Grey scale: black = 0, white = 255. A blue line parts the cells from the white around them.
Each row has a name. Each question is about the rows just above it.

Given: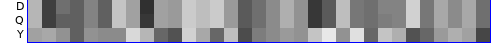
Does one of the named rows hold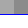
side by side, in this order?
yes
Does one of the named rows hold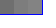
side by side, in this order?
yes
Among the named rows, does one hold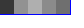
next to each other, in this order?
no
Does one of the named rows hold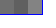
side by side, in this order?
yes
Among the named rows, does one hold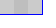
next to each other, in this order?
yes

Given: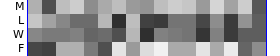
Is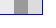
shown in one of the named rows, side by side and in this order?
no
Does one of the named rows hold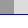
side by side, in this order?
yes
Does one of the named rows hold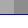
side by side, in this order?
no
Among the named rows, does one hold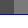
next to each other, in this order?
no
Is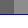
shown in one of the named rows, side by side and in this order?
yes
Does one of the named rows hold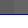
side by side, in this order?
no

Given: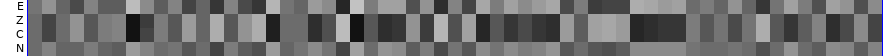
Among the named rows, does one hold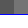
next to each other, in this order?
yes
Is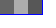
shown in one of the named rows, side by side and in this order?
yes
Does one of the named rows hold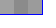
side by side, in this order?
yes
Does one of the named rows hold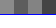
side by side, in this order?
yes
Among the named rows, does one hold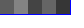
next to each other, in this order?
yes
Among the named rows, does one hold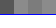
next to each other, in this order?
no
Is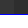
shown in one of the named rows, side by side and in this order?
yes

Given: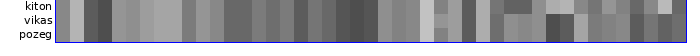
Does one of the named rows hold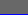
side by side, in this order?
yes
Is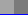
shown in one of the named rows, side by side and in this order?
yes
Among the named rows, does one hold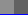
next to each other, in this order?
no
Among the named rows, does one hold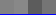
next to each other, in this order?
yes
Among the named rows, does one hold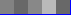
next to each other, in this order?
yes

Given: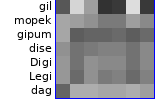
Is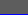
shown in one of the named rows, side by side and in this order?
no
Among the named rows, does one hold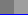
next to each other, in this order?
yes
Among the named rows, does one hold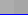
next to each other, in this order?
yes
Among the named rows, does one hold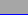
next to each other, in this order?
yes
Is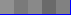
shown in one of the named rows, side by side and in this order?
no

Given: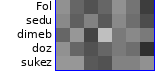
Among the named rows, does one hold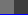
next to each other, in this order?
yes
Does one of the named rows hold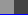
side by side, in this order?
yes
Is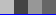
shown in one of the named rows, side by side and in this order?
no

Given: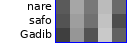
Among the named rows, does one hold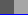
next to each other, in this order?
yes
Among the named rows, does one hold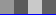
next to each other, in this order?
no
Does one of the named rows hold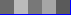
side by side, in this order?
no
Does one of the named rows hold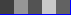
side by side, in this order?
yes
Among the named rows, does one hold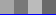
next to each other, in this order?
yes

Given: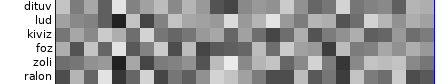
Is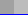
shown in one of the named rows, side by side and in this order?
yes
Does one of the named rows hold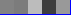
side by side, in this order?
no
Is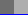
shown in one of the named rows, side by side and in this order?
yes
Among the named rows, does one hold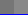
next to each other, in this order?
no
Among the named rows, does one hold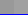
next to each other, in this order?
no
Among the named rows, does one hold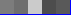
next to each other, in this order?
yes

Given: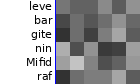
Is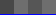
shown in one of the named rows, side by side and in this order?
yes
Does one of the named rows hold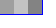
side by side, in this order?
yes
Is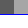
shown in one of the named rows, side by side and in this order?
no
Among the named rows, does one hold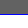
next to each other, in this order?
yes
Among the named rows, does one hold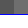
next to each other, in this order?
yes
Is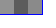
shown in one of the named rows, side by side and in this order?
no
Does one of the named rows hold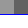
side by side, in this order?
no

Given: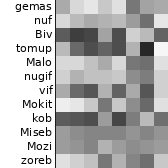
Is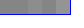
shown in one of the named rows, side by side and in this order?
no
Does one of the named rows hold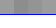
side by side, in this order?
yes

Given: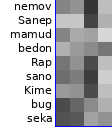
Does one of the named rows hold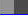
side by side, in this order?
yes
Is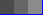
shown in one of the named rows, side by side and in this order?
yes
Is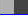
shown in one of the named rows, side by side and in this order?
no
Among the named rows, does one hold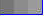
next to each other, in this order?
no

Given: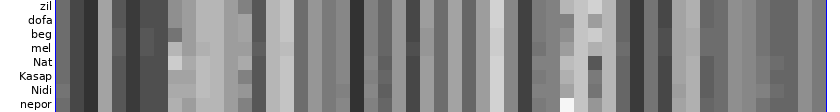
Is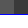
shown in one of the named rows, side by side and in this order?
yes
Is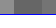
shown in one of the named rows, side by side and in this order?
no
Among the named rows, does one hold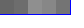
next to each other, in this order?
yes
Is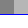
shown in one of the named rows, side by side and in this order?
yes
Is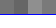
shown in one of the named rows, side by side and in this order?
no
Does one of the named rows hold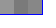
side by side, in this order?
yes

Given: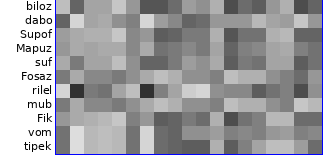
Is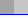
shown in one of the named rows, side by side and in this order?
yes
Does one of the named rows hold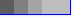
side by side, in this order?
yes
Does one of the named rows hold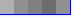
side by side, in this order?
no
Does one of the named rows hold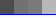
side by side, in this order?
no
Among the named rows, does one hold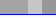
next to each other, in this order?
yes
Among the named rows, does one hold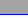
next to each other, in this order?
yes

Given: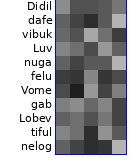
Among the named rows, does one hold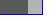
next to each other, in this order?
yes
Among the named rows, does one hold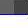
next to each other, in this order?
yes
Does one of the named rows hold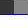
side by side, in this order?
yes
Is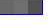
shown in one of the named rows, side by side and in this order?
no
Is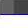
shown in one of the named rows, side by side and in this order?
yes
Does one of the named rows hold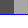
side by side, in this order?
yes
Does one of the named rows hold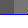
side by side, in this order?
yes

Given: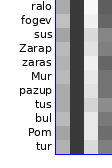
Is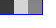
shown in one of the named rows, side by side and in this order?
no
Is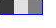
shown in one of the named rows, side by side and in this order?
yes
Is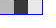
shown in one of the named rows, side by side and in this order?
yes

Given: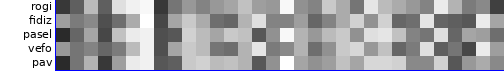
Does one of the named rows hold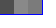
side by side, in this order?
no
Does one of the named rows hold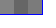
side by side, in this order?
yes
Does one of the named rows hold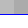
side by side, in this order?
yes
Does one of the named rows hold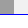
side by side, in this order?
no
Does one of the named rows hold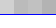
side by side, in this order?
yes
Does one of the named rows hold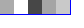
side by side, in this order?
yes

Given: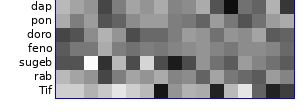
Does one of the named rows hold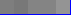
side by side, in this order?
no
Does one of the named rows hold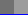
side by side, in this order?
yes

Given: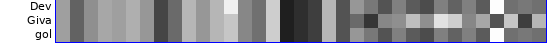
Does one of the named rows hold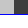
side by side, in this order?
yes
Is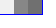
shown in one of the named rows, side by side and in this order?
yes
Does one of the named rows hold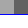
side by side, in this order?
no

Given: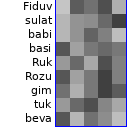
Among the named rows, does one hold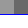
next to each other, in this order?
yes
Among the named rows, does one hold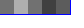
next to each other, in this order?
no
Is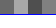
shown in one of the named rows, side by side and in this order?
yes
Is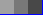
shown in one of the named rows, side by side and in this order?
no
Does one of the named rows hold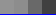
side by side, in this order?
yes
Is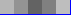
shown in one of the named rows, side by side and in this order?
yes

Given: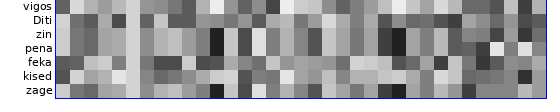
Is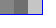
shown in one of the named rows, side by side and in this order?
yes
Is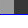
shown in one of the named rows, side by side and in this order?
yes
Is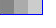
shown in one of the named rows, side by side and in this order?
no

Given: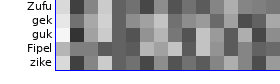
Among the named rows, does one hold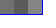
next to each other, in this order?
yes
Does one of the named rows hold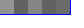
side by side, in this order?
no
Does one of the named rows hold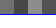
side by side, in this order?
yes

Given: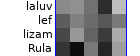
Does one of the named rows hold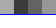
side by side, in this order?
no
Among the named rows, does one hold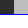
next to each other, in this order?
yes
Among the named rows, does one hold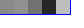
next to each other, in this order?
no
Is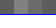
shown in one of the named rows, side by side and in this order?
no
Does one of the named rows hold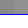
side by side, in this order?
yes
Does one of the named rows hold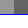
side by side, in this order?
yes
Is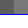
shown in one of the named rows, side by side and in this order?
no

